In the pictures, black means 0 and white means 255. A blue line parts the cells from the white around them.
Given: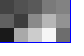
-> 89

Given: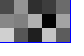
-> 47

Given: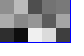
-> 78

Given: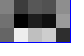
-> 87

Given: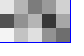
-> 124

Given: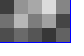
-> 168

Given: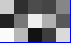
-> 76

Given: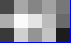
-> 133

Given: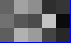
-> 142
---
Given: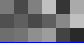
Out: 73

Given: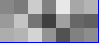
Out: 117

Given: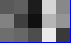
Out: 16

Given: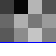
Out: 119

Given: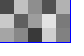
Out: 157

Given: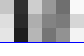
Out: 174
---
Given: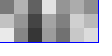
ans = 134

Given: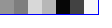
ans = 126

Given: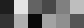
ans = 175

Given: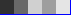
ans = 104

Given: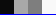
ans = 168

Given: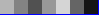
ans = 131

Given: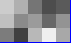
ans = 64
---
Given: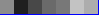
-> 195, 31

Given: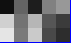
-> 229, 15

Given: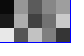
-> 232, 10

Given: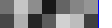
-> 209, 24

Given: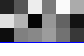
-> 250, 5

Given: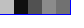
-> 192, 15

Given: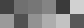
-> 209, 58

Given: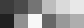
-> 247, 33

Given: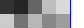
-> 218, 37
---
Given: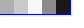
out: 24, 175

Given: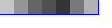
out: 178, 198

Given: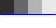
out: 232, 46

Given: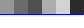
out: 42, 150

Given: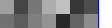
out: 77, 113

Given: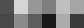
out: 165, 71

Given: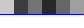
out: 159, 202

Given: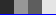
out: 229, 43

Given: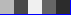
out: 44, 185
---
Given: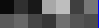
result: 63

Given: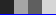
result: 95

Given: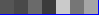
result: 118

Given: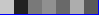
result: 173

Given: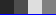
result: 222

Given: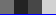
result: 71

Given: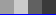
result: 97

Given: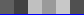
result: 200

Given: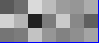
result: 150

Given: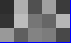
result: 160
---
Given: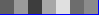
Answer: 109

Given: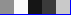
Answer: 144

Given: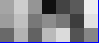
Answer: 67

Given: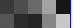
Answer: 44

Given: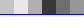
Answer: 151

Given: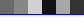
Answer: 106

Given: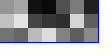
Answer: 32
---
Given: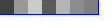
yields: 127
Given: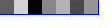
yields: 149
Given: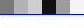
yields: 244
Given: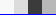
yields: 184
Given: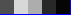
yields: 5
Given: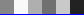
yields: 34
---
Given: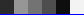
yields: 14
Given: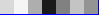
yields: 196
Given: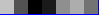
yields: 173
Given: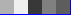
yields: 128
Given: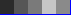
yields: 198
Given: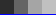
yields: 165
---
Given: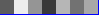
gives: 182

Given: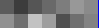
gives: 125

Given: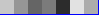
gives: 44

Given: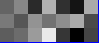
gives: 48

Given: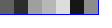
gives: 221

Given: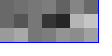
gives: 98

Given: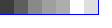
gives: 173

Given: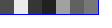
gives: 161
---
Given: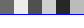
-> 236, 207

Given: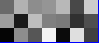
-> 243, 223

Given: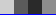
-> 207, 141

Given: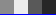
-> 236, 139

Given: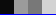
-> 211, 155

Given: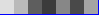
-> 223, 186

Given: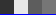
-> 231, 118
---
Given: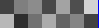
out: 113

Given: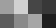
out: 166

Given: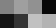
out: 193

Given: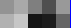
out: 21

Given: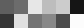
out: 116

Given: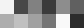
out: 161

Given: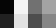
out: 77

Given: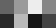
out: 21

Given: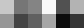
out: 96

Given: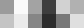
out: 134
